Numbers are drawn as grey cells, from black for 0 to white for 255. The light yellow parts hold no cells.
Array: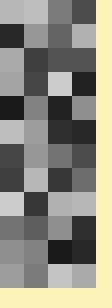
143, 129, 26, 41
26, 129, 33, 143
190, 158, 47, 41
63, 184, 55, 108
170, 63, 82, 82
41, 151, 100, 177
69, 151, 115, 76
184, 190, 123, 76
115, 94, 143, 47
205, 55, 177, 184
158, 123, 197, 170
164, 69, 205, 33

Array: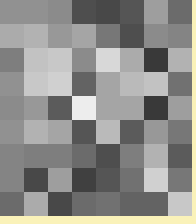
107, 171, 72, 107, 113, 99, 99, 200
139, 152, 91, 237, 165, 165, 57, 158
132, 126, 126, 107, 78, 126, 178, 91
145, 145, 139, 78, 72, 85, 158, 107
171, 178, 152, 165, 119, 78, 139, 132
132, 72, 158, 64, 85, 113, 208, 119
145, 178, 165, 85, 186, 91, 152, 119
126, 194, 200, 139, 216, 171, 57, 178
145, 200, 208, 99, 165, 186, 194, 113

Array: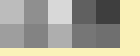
158, 131, 174, 118, 111
188, 143, 216, 96, 62

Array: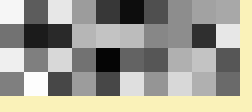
114, 27, 41, 182, 195, 188, 135, 141, 47, 231
127, 253, 71, 156, 71, 223, 149, 216, 176, 106
239, 127, 216, 114, 5, 99, 86, 176, 195, 86
246, 92, 231, 156, 55, 13, 79, 141, 162, 168

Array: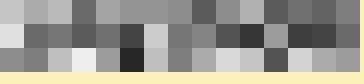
224, 106, 118, 91, 112, 68, 204, 118, 132, 83, 54, 156, 62, 68, 106
197, 171, 185, 106, 164, 148, 148, 140, 91, 140, 177, 91, 112, 99, 126
140, 126, 191, 238, 156, 39, 191, 126, 171, 217, 197, 83, 211, 171, 156

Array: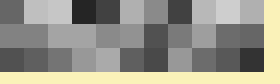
81, 95, 116, 152, 170, 95, 73, 152, 108, 88, 51
130, 130, 164, 164, 138, 146, 81, 122, 158, 108, 102
102, 191, 198, 37, 65, 176, 138, 65, 184, 206, 176
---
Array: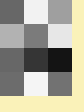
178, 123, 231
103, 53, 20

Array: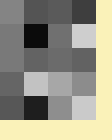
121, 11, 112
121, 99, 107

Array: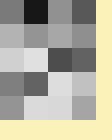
179, 148, 167
208, 224, 77

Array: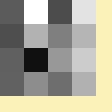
78, 178, 127
96, 16, 152

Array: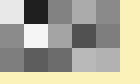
139, 245, 164
126, 93, 108

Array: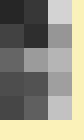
66, 46, 150
101, 155, 181
